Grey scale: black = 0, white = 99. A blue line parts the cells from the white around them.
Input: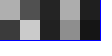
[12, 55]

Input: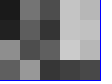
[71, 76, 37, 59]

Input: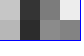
[92, 54]

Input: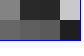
[78, 35]

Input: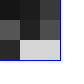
[22, 13, 16]

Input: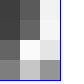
[94, 39, 39]

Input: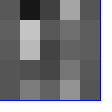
[33, 43, 26, 31, 33]
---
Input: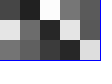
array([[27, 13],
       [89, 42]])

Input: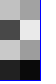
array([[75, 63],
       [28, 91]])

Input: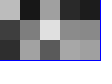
array([[73,  9],
       [24, 49]])

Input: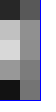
array([[15, 34],
       [75, 56]])

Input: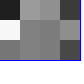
array([[12, 60],
       [96, 50]])

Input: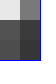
array([[90, 47],
       [32, 23]])

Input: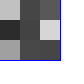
array([[75, 27],
       [17, 26]])
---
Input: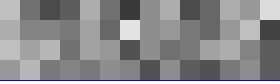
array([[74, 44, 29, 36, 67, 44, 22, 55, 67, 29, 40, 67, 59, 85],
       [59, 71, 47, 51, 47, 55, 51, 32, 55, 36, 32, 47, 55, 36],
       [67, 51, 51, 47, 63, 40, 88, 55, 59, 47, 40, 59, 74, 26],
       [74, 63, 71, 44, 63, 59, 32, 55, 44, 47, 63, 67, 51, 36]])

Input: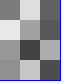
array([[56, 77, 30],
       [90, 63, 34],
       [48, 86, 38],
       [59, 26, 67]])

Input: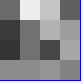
array([[20, 44, 27, 65],
       [54, 54, 58, 51],
       [23, 44, 69, 61],
       [41, 92, 76, 37]])

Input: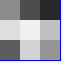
array([[54, 30, 16],
       [36, 82, 58],
       [86, 93, 75]])

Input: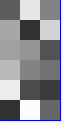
array([[92, 29, 23],
       [62, 58, 32],
       [19, 98, 40],
       [72, 51, 44],
       [36, 89, 51],
       [65, 19, 82]])

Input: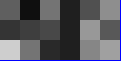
array([[80, 45, 16, 12, 52, 62],
       [20, 24, 28, 12, 59, 34],
       [37,  6, 45, 12, 31, 55]])

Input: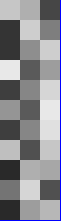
array([[77, 68, 27],
       [45, 83, 31],
       [20, 80, 49],
       [90, 35, 61],
       [16, 68, 65],
       [16, 61, 71],
       [74, 31, 77],
       [20, 55, 80],
       [24, 52, 83],
       [24, 52, 87],
       [58, 35, 90]])

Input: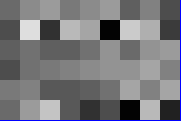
array([[30, 86, 19, 72, 64,  1, 79, 68, 23],
       [47, 50, 34, 34, 37, 44, 64, 50, 64],
       [37, 44, 37, 37, 44, 57, 41, 57, 60],
       [30, 44, 47, 50, 54, 57, 57, 64, 50],
       [41, 54, 60, 47, 54, 60, 37, 50, 30],
       [41, 60, 76, 34, 19, 30,  1, 72, 13]])

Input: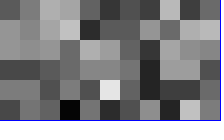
array([[48, 48, 31, 48, 31, 89, 38, 14, 24, 24, 41],
       [28, 28, 35, 41, 52, 52, 45, 14, 61, 61, 31],
       [28, 45, 38,  2, 45, 17, 31, 55, 14, 75, 48],
       [58, 55, 58, 41, 68, 61, 38, 21, 64, 55, 52],
       [58, 52, 64, 75, 17, 35, 35, 58, 41, 68, 72],
       [35, 48, 68, 64, 38, 21, 31, 24, 72, 24, 41]])
